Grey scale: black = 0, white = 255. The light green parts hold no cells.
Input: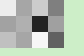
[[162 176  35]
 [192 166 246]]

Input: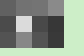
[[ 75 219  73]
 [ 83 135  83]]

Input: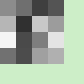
[[182  48 200]
 [245  74 126]]

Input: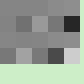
[[131 113 153]
 [134 132 133]]

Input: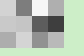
[[201 197  93]
 [173 212 145]]

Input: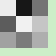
[[ 92 241 197]
 [161 123 174]]
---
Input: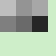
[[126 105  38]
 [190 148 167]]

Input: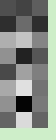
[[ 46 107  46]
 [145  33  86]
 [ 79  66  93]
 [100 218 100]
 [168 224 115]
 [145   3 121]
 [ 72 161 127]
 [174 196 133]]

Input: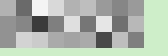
[[146 134  59 126 223 118 230 111 183]
 [146 210 203 170 162 170  72 190 126]
 [177 105 243 217 177 190 154 134 154]]

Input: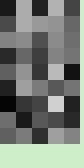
[[ 25 172  33 178  68]
 [ 96 123  47 159 131]
 [ 96 147  54 186  18]
 [ 41 103  62 131 116]
 [  5  54  68 208  33]
 [131 139  80 139 110]
 [110  25  88  74  41]
 [ 33 159 123  88 116]
 [ 74 172 153 147 103]]

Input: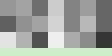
[[227 178  81 239 171 139  53]
 [151 163 110 204 131 157 102]
 [ 96 145 163 211 131 184 102]]

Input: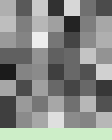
[[ 63 154 118 167 112 183  81]
 [ 27 132 139  63 104  81 209]
 [ 96  96 147  96 104 196 147]
 [167  75 160 104  69 104  55]
 [ 63 139 167 223 139 132 183]
 [190 126 183 160  35 126 167]
 [175  89 202  49 215 112  75]
 [154 132 237 118  69 139 175]]

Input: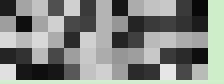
[[223  23  15  23  89 194 208 157  43  50 229  73 186]
 [157  15 164 208  73  65 179 150  36  58  65  50  29]
 [ 36  50 186  73 157 200 172 150 157 200  58  43  15]
 [ 29 164 194  81 208  58 179  23 172 194 200  58   8]
 [216 186 216 172  43 208 179  36  65 186 194 172 164]]

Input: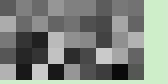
[[120  53  32 186 144 136  67 144 178]
 [ 87  38  53 194  45  73 201 165 101]
 [ 93 128 107 150 128 128  93 120 114]
 [171 107 144 101 114  80  73 165 101]
 [178  24 201  24 150  80  61  11  87]]
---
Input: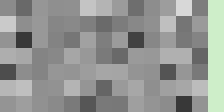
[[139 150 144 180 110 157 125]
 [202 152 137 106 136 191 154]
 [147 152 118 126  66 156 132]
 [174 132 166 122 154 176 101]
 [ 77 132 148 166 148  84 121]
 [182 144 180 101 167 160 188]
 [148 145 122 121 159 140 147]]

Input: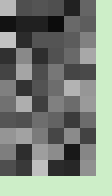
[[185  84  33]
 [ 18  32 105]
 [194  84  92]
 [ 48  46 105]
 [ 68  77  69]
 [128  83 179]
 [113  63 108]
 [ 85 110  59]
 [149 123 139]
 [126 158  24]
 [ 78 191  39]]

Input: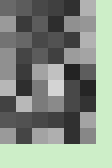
[[105  72  48]
 [154  92 144]
 [115  72  60]
 [144  92 156]
 [144 163  35]
 [183 123  72]
 [ 66 123  72]
 [ 86  72  48]
 [154 163  48]]

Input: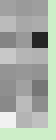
[[161 158]
 [187 172]
 [132  37]
 [200 178]
 [148 147]
 [143 118]
 [137 141]
 [241 192]]

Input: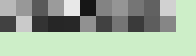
[[185  89 232 131 117 209]
 [ 65  51  39  65  58 134]]

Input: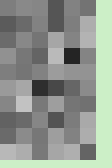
[[127 133 129]
 [ 91 129 127]
 [108 117 131]
 [144 100  36]
 [127 130 146]
 [155  45 101]
 [134 121 116]
 [ 98 133 125]
 [105 119 130]
 [185 121 175]]

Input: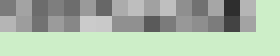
[[123 108 109 103 190 191 113  46]
 [181 114 135 201 144 123 142  67]]
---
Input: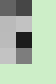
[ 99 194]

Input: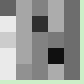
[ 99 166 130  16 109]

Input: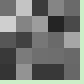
[112 132 119 110 103]

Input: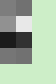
[125 232]

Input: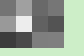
[116 237 126]

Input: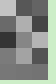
[195 175 180]

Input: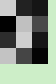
[207 192  22]

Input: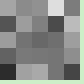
[165 157 104 117  69]

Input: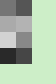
[117 179]
